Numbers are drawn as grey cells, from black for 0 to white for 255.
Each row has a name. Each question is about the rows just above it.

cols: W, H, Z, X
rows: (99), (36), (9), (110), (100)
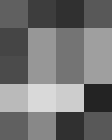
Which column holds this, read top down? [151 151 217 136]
H
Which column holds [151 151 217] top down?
H

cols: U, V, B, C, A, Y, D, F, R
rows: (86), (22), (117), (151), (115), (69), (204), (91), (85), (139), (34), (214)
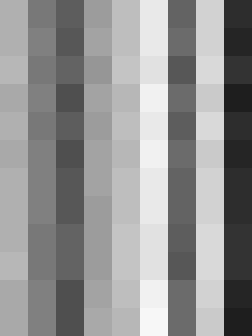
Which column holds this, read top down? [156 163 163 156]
C
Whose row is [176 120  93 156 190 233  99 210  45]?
(86)
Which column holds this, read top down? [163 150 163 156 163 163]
C
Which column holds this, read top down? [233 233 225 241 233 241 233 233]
Y
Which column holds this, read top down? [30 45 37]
R
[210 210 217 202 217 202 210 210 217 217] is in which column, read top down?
F
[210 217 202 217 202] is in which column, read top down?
F

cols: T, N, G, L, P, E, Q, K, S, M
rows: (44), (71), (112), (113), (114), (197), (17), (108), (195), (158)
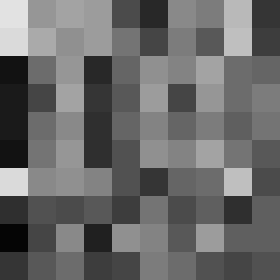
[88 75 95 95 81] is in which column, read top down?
M
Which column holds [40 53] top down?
L
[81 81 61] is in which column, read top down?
P
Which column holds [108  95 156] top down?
K

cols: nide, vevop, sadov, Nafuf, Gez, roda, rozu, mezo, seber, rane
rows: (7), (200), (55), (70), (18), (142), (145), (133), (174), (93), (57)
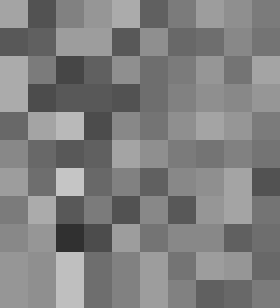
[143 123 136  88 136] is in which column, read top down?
rozu
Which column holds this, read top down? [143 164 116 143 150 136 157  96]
mezo
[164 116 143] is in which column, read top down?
mezo
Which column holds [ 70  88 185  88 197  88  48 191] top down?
sadov
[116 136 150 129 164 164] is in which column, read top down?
seber
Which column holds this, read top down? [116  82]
rane
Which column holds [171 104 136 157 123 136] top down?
nide

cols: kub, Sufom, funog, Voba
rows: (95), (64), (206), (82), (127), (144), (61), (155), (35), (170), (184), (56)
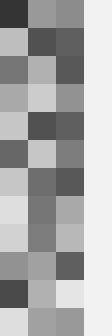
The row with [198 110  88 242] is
(61)
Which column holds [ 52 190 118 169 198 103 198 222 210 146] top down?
kub
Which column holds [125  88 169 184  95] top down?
funog
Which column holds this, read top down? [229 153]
funog
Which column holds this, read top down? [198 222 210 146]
kub
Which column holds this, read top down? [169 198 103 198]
kub

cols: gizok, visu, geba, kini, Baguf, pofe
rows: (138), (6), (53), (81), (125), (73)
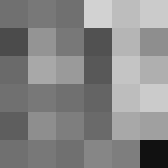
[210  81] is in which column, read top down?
kini
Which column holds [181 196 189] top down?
Baguf
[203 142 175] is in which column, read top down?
pofe
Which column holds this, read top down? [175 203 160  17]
pofe
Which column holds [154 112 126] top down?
geba

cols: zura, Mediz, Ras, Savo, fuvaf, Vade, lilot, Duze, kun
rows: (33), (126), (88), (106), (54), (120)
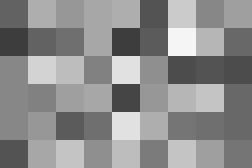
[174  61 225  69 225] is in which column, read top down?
fuvaf
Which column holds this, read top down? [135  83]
zura
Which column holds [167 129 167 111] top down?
Savo

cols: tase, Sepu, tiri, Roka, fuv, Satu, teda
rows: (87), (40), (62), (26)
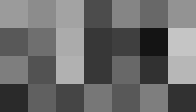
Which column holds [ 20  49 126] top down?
Satu
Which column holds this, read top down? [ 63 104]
fuv
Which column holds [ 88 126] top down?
tase
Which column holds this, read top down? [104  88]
fuv
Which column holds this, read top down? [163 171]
tiri

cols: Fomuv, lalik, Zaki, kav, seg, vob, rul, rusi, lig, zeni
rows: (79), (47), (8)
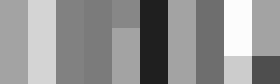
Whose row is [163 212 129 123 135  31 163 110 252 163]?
(79)
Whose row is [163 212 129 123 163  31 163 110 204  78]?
(8)

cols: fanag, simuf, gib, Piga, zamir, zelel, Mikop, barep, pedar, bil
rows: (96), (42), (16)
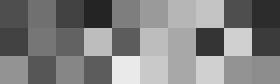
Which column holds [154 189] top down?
zelel
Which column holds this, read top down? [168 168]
Mikop

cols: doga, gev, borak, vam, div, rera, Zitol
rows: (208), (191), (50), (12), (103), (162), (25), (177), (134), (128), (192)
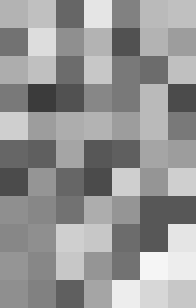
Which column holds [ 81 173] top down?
borak
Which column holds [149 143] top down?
doga
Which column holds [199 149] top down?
vam
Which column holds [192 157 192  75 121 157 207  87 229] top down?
Zitol

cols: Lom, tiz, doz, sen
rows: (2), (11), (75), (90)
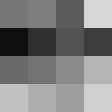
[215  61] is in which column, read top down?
sen
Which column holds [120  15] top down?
Lom
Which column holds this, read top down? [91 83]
doz

